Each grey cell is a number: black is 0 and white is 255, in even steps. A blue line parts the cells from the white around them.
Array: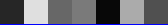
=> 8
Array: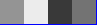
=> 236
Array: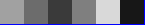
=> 127
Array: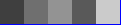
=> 147
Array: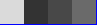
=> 51
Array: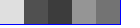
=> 60
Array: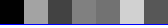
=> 114
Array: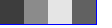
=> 139
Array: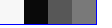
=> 9
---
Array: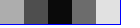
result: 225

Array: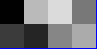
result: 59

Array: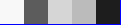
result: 29

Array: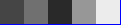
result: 236

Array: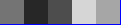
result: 166

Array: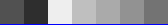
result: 170

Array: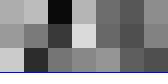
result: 109

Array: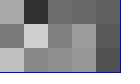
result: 96

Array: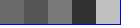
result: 192

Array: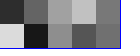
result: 120
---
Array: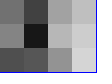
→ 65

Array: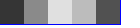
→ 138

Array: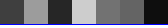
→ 156

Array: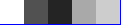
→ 81

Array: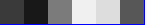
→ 24

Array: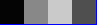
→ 136

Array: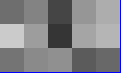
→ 131
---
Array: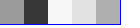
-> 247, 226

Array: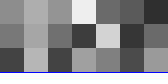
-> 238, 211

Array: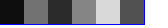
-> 217, 133

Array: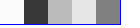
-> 251, 230

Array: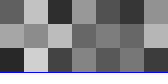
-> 208, 194

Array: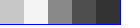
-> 244, 199

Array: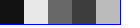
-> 232, 187

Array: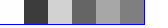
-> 254, 210

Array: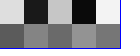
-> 243, 222

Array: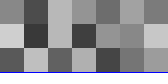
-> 207, 199
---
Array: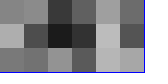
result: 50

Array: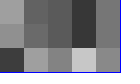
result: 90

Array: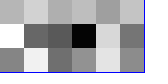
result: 4

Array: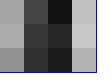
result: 55

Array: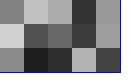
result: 104

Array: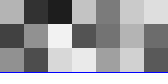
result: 115

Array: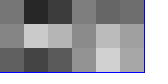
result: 139
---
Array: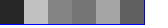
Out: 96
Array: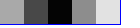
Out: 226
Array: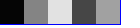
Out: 161
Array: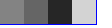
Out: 211
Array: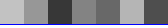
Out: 78
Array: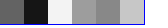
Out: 199
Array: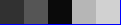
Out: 209
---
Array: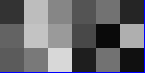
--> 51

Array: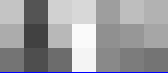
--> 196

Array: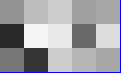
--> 147

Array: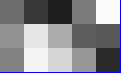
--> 108

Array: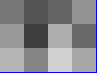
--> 119

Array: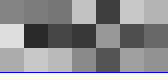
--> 131

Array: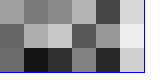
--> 159

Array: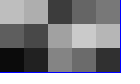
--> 190
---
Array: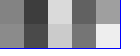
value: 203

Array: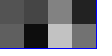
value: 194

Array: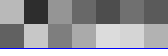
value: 126

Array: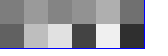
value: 225

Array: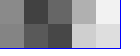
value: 71

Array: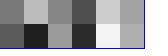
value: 155
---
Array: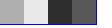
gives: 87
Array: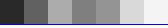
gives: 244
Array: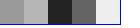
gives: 238
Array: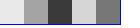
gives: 119
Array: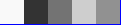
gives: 145
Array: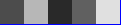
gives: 224
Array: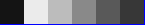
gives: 55
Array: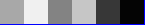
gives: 4
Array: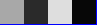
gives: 7
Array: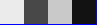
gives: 18
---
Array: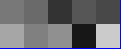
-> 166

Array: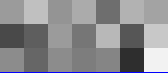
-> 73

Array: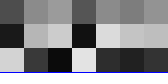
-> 25

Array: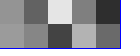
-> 155

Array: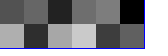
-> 175

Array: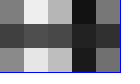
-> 64

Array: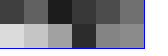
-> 219

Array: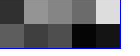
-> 93
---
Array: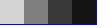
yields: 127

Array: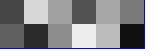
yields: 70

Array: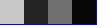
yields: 112

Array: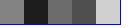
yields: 108

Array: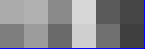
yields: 90

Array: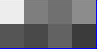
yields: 85

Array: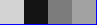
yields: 162

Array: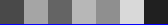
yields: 100
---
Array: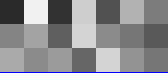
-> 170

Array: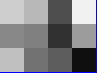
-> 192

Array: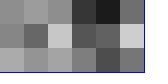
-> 171

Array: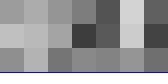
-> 143

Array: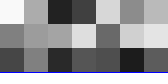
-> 70

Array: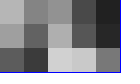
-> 92
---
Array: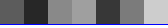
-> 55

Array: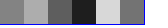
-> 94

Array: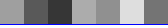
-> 89

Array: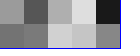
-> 86

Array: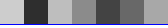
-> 67

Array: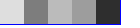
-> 125

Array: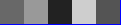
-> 84

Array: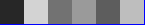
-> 93

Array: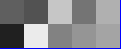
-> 82
